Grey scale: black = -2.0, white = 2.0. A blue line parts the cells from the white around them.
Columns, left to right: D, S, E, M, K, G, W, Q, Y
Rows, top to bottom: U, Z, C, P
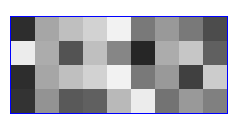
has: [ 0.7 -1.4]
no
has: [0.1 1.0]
no
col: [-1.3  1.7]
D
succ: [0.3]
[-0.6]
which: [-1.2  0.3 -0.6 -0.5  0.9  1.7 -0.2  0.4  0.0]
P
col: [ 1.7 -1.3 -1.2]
D
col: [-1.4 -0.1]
G

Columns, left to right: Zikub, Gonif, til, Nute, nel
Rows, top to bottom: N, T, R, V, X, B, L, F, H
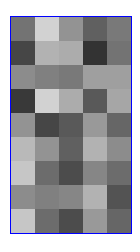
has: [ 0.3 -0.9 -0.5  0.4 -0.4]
no
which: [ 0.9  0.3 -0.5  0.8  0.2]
B

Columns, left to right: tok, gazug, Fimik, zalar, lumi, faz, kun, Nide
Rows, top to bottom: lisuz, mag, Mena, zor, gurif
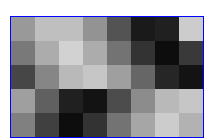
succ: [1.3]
[0.7]
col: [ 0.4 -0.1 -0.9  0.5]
tok
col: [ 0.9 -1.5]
Fimik

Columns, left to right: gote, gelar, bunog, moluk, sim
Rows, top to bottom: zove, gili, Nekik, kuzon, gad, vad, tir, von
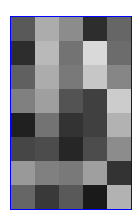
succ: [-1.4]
[-0.8]
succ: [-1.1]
[-0.6]
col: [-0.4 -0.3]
sim

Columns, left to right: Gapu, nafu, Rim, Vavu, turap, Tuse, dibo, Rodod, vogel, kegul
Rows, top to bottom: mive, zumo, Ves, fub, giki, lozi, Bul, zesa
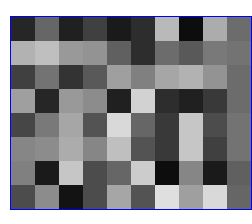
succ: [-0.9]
[-0.1]
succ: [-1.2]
[-0.6]

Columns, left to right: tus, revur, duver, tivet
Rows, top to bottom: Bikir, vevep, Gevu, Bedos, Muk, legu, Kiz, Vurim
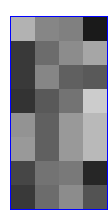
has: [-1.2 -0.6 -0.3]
no
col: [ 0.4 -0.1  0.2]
duver
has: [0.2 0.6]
yes
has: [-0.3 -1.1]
no
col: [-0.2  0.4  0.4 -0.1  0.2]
duver

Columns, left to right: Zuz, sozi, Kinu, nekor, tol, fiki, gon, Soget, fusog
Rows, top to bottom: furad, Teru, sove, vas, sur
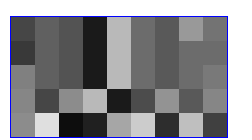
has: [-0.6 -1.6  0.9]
no
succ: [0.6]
[1.2]
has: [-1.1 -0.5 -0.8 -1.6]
no
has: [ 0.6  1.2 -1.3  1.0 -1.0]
yes
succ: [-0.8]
[0.3]
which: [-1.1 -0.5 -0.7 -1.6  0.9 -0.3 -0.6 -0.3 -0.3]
Teru

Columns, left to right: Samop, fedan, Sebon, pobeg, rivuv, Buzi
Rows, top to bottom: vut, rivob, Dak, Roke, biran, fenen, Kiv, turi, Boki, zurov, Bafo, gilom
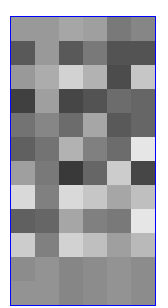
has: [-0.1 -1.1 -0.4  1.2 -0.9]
yes
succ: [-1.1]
[-0.4]
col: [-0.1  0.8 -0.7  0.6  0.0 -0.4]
pobeg

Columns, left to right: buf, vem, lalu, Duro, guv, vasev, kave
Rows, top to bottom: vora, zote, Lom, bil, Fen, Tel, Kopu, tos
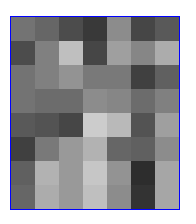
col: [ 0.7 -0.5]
kave
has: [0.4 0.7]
no
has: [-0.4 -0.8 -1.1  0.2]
yes

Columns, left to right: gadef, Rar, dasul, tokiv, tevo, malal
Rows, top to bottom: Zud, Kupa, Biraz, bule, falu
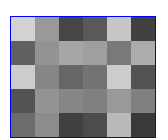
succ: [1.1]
[-1.0]
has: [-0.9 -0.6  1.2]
no
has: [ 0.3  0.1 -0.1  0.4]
no
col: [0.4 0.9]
tevo
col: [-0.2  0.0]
tokiv

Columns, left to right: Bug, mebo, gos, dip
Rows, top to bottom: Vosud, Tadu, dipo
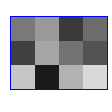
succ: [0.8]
[1.4]
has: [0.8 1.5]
no

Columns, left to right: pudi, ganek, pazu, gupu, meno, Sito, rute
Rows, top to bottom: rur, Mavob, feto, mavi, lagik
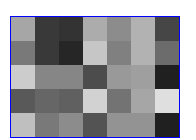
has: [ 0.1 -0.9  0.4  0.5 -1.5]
no
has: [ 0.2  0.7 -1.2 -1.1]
no

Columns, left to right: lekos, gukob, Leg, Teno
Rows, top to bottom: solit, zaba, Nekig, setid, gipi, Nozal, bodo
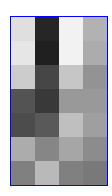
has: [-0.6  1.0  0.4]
no
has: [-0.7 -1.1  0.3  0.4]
no
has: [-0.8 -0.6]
yes
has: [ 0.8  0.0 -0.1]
no
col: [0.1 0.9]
gukob
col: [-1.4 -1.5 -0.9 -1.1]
gukob

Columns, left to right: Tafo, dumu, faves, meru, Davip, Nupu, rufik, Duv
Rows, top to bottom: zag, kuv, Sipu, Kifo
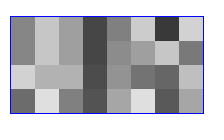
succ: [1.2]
[-1.1]
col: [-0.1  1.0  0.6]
Duv

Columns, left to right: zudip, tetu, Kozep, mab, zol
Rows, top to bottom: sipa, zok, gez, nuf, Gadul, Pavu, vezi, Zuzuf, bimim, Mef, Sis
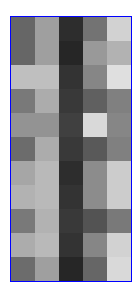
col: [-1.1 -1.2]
Kozep
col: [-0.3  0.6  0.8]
zudip
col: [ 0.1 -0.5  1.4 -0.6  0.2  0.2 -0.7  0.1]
mab

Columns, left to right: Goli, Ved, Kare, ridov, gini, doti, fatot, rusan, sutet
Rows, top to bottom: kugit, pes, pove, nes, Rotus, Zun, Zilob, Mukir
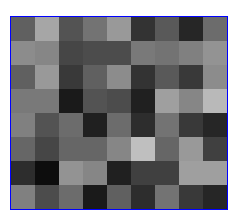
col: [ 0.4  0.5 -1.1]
rusan
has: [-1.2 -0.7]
no

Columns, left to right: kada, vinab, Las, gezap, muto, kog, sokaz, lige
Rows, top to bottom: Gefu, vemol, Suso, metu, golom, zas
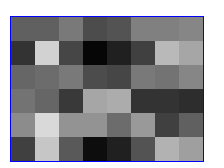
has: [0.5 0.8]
no
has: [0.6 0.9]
no
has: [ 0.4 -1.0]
yes
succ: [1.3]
[-0.9]
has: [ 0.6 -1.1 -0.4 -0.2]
no
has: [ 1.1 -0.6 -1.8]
yes
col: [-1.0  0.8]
sokaz

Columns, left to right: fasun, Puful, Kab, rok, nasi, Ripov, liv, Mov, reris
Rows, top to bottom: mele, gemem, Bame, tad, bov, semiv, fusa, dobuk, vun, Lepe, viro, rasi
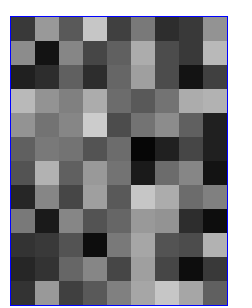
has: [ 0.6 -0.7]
yes
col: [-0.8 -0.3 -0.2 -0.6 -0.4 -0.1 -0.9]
nasi
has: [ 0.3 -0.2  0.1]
yes

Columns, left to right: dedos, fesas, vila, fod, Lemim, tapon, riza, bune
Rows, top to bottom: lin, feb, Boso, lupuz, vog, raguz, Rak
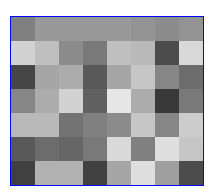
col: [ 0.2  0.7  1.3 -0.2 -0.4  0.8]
vila
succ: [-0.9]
[0.6]
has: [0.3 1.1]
no
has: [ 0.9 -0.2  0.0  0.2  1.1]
yes
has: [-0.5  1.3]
no

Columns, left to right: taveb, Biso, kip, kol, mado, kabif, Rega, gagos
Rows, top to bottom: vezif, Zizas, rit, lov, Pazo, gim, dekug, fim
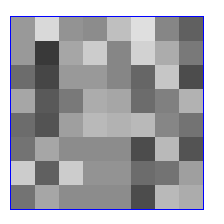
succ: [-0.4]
[1.1]
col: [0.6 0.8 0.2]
mado

